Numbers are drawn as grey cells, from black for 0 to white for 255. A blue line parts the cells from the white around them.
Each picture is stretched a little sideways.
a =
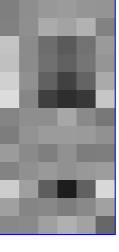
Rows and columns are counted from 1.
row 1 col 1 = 127
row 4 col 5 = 117
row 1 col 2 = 142
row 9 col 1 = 155
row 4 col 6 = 149
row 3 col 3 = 109
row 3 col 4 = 90
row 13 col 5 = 162
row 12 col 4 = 125
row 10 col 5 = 152
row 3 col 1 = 195
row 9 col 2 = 138
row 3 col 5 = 114
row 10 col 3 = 153
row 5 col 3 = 96
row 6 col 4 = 46
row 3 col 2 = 139
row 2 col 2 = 143
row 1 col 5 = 149
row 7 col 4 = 167
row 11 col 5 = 97
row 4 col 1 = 192
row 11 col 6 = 216
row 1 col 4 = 155

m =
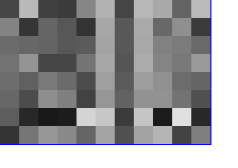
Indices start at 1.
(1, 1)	70
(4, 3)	70
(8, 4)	137
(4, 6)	167
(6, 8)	146
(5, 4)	107
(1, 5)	134
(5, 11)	101
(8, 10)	67
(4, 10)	120
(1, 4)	59
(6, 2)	76
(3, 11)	105
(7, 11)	40
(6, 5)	66
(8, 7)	80
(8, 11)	126
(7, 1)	93
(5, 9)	144
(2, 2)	53
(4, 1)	114
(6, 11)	80
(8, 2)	117

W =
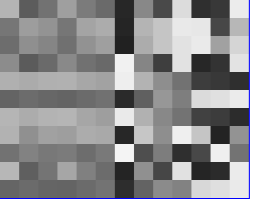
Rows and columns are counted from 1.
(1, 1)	180
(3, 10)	226
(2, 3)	147
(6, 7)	42
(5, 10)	114
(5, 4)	177
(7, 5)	166
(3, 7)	33
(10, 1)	183
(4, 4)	137
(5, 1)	176
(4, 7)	241
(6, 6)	113
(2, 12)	71
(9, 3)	120
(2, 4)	118
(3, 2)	143
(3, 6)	159
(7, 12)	60
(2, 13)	183
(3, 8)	172
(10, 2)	95
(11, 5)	107
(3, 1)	109
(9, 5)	109
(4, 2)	91
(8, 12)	35
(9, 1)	114
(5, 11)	61
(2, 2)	157
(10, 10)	225
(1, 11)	47
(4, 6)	105
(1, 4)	159
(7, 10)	115

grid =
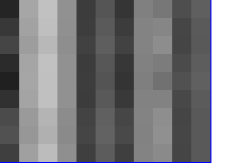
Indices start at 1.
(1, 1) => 37
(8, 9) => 144
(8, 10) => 70
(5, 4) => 145
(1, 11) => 95
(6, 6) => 89
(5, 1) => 32
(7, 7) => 70
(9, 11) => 89
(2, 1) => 56
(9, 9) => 138
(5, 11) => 96
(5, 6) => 84
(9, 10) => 69
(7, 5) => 67
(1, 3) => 193
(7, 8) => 131
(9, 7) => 63
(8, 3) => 176
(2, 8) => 131
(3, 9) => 141
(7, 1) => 75
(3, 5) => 65
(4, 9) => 124
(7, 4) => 140
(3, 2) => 157
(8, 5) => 69
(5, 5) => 61
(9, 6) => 92
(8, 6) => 98
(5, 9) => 113

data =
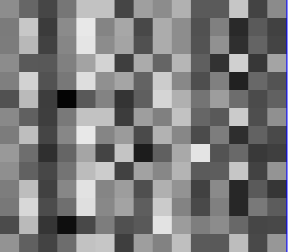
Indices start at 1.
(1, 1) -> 141
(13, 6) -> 125
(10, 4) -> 116
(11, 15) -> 54
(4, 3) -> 88
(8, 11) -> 75
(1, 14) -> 67
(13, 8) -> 89
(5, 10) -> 136
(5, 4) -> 120
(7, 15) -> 144
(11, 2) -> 189
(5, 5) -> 222
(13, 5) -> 72
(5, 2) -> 210
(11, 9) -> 176
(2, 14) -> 90
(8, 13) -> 46
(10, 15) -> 148
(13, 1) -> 75
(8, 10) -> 135
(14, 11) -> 90
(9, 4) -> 101
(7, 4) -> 121
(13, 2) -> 186
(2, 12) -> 128
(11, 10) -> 147
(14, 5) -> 194
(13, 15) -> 72
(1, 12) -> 90
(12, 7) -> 163
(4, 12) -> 50
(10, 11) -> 91
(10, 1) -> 143
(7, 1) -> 137
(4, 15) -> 164
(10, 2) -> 97
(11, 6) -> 133

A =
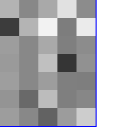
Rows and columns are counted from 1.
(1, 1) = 179
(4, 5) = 145
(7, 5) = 205
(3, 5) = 140
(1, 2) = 136
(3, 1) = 157
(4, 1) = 154
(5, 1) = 158
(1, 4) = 225
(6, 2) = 105
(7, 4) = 156

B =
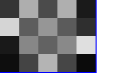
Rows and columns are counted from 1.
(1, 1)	53
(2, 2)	93
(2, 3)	150
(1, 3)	75
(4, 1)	14

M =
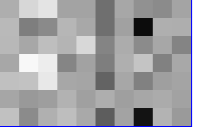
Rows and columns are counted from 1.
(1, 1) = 174
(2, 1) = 185
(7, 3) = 176
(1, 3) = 228
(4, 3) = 237
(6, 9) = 171
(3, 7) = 172
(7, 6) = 93
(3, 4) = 180
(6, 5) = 160
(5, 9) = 159
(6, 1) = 166
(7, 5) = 169
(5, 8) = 129
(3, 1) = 184
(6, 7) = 159
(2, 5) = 168
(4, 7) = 175
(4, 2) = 248
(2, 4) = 182
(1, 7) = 167
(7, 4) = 190

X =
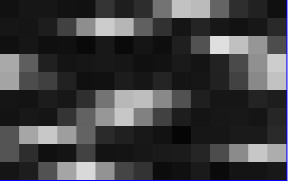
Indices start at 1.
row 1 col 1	17
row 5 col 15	194
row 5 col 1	164
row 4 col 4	20
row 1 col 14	33
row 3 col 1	16
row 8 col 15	42
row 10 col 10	16
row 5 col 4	33
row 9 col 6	19
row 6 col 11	31
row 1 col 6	52
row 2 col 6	204
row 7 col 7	199
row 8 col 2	166
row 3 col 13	192
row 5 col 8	22
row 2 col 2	21
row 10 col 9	12
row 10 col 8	51
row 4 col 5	22
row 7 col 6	151
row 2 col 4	65
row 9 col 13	139
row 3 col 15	77
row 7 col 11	20
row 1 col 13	46
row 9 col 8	23
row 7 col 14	21
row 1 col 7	30
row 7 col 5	98
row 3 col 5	9
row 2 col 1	22
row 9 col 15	173
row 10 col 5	217
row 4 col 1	169
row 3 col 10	31
